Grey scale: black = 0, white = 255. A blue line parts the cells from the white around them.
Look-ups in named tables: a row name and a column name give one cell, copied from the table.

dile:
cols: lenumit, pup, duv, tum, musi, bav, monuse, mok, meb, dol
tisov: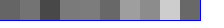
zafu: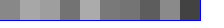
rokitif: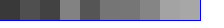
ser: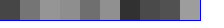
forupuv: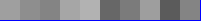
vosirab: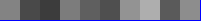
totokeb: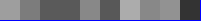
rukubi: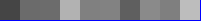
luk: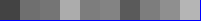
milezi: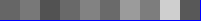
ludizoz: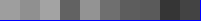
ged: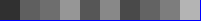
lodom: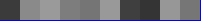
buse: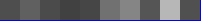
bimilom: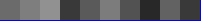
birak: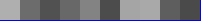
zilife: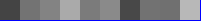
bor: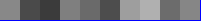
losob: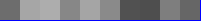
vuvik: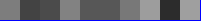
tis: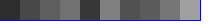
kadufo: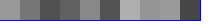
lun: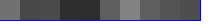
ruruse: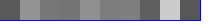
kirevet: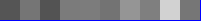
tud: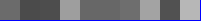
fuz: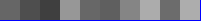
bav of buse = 113
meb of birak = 94
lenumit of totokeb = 158
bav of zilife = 138
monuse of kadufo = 175
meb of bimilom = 98
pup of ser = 117
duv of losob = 173
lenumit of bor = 136
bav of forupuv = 103
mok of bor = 176
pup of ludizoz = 144
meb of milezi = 207

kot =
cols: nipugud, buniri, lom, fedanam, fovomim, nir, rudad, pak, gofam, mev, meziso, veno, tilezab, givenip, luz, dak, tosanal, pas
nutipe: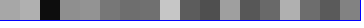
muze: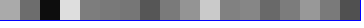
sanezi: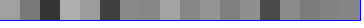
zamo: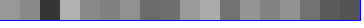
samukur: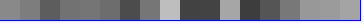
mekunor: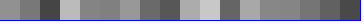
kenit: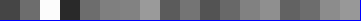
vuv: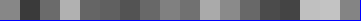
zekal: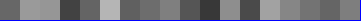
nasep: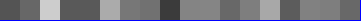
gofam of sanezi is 164
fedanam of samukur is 114
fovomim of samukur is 117
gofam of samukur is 190
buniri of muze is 109
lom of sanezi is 52
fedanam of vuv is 177
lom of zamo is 53
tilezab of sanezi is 143
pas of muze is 80
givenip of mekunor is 135
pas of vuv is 132

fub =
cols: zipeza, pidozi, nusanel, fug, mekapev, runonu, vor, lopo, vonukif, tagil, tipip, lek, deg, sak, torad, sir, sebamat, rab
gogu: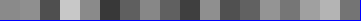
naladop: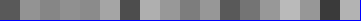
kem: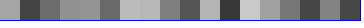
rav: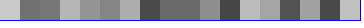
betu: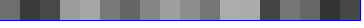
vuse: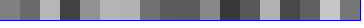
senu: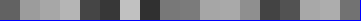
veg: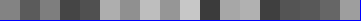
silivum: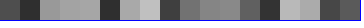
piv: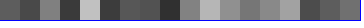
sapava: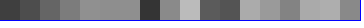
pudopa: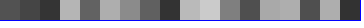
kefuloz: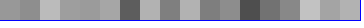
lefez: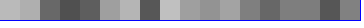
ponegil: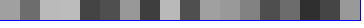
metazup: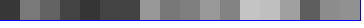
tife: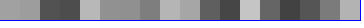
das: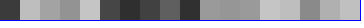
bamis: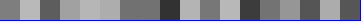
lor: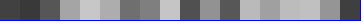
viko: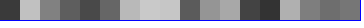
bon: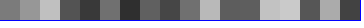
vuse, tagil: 90
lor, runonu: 173
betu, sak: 68
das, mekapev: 197
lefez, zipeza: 186
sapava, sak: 154
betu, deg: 171

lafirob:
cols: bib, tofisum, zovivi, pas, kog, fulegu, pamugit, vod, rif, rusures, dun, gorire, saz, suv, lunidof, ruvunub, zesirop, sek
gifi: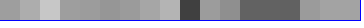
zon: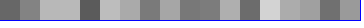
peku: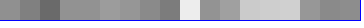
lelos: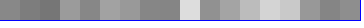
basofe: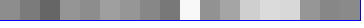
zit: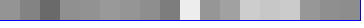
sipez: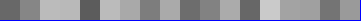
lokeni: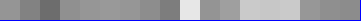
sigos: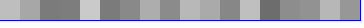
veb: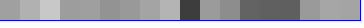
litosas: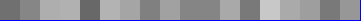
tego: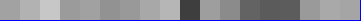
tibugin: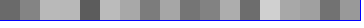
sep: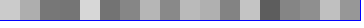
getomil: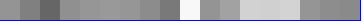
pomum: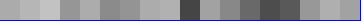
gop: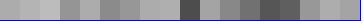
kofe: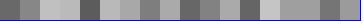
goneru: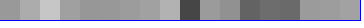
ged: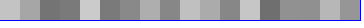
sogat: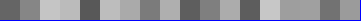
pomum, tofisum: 182
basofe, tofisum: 123
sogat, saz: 93
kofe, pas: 186
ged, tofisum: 166
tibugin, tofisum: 132
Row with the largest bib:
sep

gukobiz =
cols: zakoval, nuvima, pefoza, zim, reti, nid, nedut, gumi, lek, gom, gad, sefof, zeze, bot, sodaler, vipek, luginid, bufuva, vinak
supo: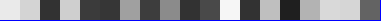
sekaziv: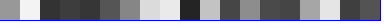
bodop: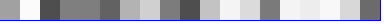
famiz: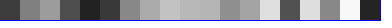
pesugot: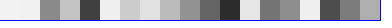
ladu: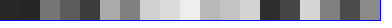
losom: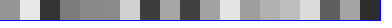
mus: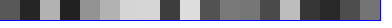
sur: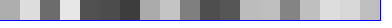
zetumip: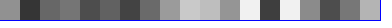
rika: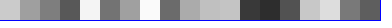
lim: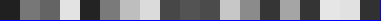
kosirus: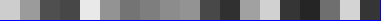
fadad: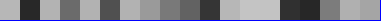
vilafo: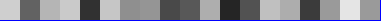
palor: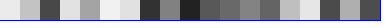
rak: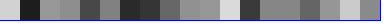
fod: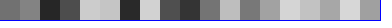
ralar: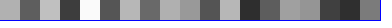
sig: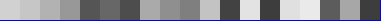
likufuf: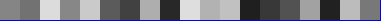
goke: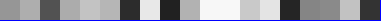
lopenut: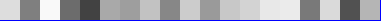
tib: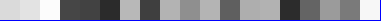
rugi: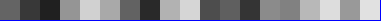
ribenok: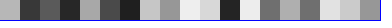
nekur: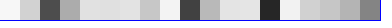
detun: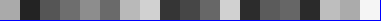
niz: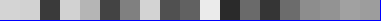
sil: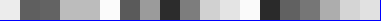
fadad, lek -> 121
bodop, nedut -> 179
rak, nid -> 129
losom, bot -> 177
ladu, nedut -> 128
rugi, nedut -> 98
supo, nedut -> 160

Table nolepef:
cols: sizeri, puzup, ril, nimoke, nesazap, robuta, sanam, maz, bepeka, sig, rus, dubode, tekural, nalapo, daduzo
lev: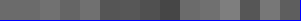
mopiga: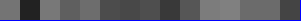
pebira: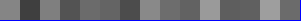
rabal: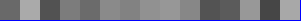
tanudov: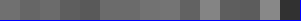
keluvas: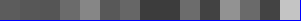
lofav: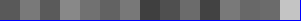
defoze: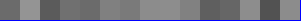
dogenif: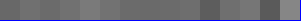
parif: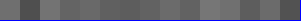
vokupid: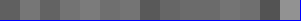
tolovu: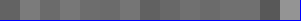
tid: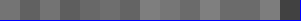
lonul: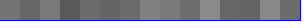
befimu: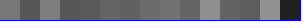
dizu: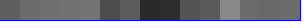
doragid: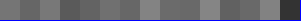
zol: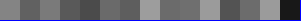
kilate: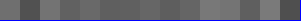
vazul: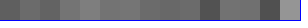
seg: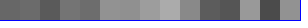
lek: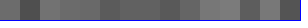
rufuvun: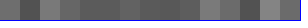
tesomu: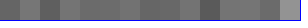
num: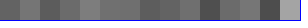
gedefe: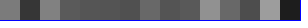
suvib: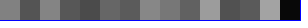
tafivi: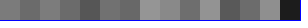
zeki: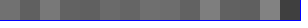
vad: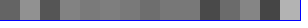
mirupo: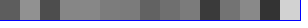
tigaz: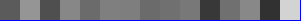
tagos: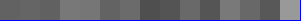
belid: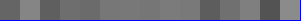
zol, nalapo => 155
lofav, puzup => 121
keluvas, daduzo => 196
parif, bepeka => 107
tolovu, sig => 112
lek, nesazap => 105
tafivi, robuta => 113
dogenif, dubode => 111
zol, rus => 155
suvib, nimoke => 87
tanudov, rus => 132
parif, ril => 115
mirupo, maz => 98
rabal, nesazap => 107
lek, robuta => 91
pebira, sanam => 76
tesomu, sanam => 114
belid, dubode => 112
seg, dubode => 85
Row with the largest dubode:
keluvas

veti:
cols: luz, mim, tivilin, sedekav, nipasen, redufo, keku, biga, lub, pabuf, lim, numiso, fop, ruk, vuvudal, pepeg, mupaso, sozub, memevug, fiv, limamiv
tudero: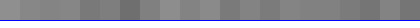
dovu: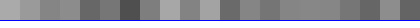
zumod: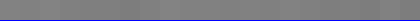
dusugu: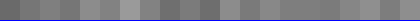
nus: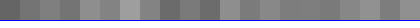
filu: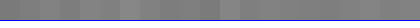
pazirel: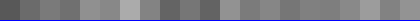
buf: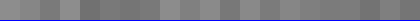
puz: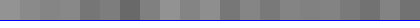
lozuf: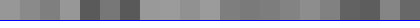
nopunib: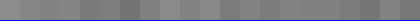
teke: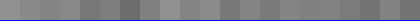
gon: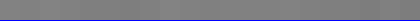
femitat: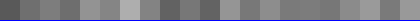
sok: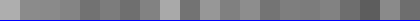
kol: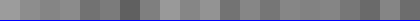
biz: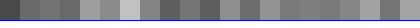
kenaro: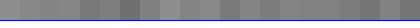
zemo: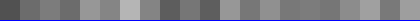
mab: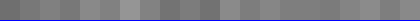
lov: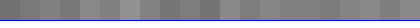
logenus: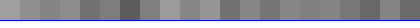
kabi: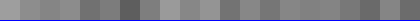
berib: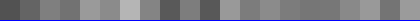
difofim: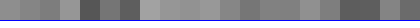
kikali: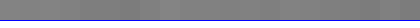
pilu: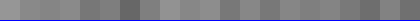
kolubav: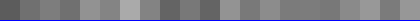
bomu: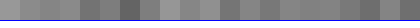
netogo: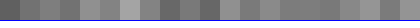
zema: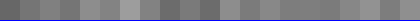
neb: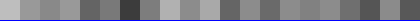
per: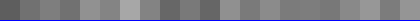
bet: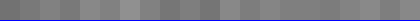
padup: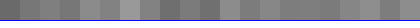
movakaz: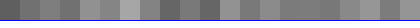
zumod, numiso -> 128
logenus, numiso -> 114
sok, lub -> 169
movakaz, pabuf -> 121
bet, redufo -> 129
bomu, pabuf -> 134
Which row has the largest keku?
biz

